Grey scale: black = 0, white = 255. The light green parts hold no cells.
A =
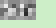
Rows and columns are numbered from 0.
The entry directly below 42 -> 151
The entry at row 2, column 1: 111
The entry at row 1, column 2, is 138
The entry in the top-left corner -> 151
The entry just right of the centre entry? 163
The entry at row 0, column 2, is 138
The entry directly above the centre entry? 138
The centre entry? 111
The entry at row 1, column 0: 177
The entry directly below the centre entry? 123
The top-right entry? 151
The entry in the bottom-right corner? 151
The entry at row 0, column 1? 177
